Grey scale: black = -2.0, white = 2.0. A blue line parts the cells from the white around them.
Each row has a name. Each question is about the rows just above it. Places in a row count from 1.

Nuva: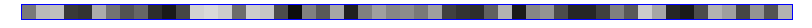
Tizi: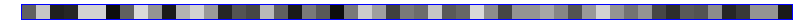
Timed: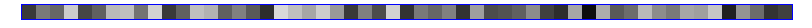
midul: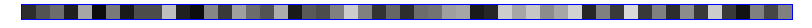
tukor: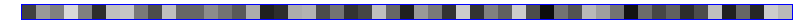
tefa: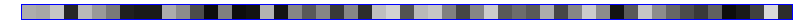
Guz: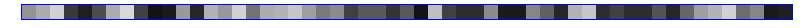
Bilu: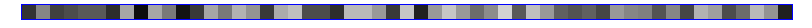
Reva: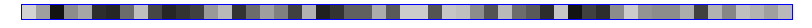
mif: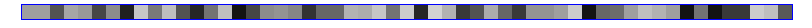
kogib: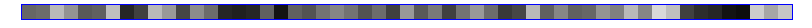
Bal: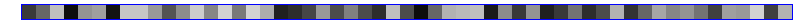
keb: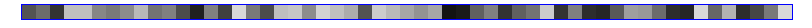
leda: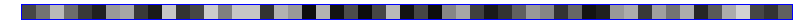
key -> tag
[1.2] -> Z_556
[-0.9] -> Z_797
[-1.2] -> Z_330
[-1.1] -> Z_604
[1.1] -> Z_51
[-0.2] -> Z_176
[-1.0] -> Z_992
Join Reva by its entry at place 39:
Z_51
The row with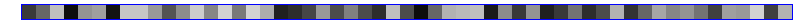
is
Bal
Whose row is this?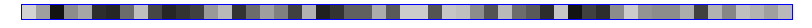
Reva

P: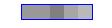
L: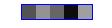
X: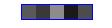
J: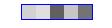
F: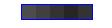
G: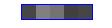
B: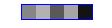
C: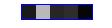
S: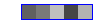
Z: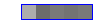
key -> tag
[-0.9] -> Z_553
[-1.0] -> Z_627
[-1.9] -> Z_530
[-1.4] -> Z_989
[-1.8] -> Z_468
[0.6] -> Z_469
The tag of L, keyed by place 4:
Z_468
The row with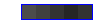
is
F

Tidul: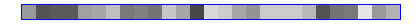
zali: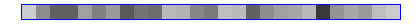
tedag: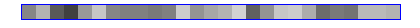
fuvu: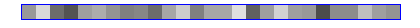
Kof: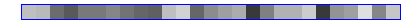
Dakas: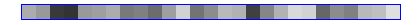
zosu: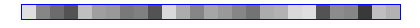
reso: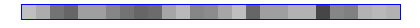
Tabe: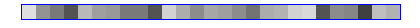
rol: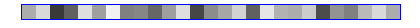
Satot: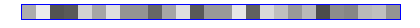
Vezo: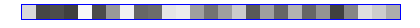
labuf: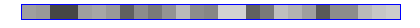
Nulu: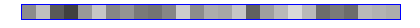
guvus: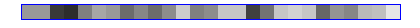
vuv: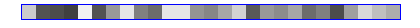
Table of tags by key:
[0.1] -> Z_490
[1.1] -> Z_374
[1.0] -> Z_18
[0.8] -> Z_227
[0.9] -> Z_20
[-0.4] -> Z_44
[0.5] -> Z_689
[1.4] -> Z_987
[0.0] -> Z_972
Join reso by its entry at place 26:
Z_20
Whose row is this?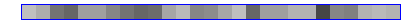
reso
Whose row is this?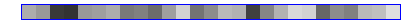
Dakas
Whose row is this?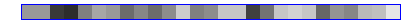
guvus
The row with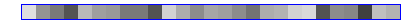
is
Tabe
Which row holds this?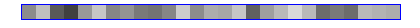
Nulu
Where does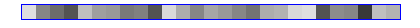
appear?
zosu

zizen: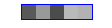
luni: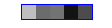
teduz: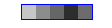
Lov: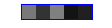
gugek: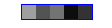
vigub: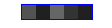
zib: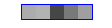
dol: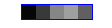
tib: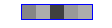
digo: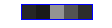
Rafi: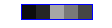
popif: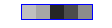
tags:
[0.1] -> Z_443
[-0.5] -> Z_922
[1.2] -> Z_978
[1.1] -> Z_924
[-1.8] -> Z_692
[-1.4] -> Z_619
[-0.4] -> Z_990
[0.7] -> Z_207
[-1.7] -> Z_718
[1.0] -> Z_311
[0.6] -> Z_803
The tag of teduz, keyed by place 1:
Z_924
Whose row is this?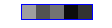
gugek
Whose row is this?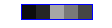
Rafi
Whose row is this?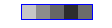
teduz

